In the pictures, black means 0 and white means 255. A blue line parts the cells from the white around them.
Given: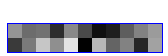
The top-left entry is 149
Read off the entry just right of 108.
114
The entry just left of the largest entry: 143
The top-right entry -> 155
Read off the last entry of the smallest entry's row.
162
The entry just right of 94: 130
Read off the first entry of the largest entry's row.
58

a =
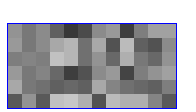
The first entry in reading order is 147
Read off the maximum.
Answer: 199
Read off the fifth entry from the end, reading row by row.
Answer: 187
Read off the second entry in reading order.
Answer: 120
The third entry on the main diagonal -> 126
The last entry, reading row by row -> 89
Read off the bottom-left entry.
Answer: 89
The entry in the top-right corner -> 161
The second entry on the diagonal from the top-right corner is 82
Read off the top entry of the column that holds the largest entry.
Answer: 56
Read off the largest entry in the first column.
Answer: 168
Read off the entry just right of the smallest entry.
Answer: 75
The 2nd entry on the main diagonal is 120
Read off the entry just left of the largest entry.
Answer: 193
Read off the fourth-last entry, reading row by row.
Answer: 175
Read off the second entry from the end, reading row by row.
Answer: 132
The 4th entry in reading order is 96

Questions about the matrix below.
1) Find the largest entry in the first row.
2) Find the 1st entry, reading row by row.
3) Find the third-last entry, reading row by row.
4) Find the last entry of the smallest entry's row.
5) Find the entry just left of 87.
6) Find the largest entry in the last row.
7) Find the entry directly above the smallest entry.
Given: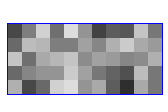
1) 221
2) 72
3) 46
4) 119
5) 93
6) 221
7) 80

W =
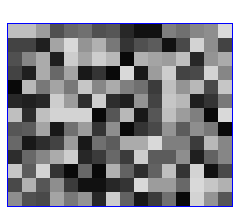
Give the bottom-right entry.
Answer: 86
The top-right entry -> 217
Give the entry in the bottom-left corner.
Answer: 142
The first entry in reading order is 191
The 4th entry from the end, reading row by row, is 9
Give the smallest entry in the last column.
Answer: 9
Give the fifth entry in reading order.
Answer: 104
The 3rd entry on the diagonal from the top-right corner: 39
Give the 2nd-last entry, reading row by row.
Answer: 148
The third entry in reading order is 156

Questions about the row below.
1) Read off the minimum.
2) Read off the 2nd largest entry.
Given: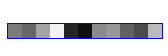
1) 15
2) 186

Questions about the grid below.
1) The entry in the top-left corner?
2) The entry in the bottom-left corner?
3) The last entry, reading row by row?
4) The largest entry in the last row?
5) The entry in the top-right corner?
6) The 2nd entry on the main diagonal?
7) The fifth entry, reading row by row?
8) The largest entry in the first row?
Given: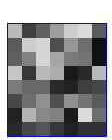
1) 185
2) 41
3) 49
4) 84
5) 90
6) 205
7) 205
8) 219

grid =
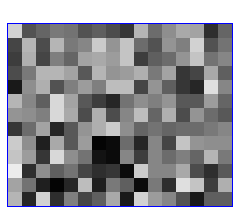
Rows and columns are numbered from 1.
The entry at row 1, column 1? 210
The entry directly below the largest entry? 163
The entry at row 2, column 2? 181
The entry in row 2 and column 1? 69
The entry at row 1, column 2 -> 82
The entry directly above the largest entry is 196
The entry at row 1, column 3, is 101
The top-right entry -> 101
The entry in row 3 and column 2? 175
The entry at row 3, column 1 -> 61
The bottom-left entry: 181
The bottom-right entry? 95
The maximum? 236
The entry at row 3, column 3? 69

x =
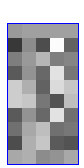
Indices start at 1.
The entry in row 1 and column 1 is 153
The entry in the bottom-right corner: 168
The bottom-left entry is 168
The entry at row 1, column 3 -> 160
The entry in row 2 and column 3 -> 77
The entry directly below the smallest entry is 126
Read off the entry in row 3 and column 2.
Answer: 153
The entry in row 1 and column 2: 160
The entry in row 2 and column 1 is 56
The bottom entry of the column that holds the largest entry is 147
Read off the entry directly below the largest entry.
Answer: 126
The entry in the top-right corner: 160
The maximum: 252
